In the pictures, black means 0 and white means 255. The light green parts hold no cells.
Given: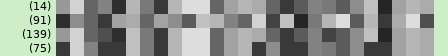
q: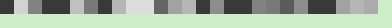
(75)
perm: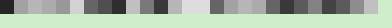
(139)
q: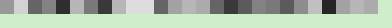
(14)

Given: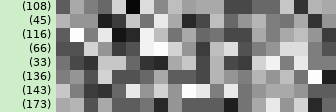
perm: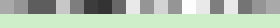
(143)
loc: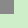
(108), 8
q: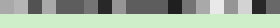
(173)
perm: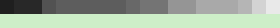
(173)
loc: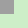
(108), 10

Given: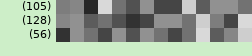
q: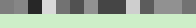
(105)
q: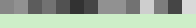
(128)
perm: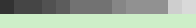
(56)
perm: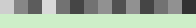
(56)
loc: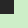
(105), 3
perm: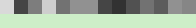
(128)

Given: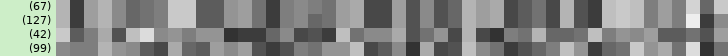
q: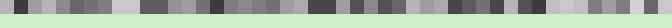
(67)
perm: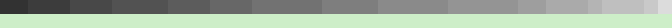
(99)
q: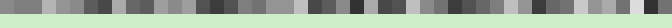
(99)

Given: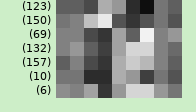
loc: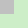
(150), 3
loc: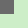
(132), 9
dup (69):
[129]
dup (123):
[95]
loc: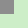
(6), 1
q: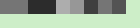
(10)

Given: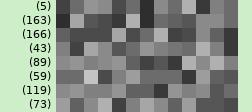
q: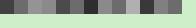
(5)
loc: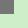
(43), 9
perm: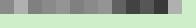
(89)
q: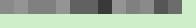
(119)
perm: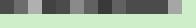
(166)

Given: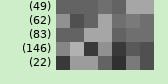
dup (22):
[156]
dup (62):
[111]
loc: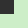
(22), 5
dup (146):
[57]
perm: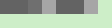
(49)

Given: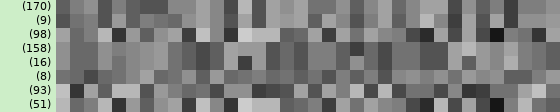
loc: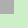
(16), 33
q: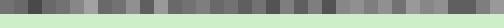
(8)

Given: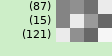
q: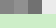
(87)
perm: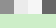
(121)
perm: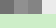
(87)
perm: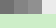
(87)
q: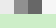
(121)
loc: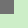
(87), 3
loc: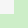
(121), 4

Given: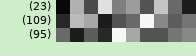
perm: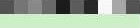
(95)
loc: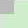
(109), 2
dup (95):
[83]
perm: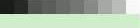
(109)
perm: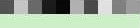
(23)
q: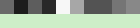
(95)

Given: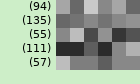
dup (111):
[43]
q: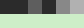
(111)

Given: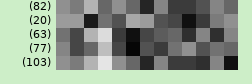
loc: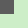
(63), 8
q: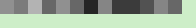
(82)

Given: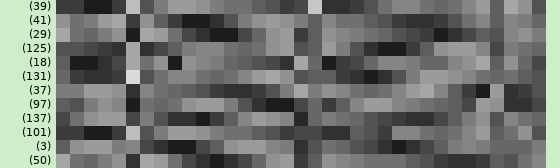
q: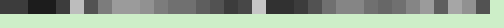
(39)
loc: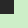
(137), 18

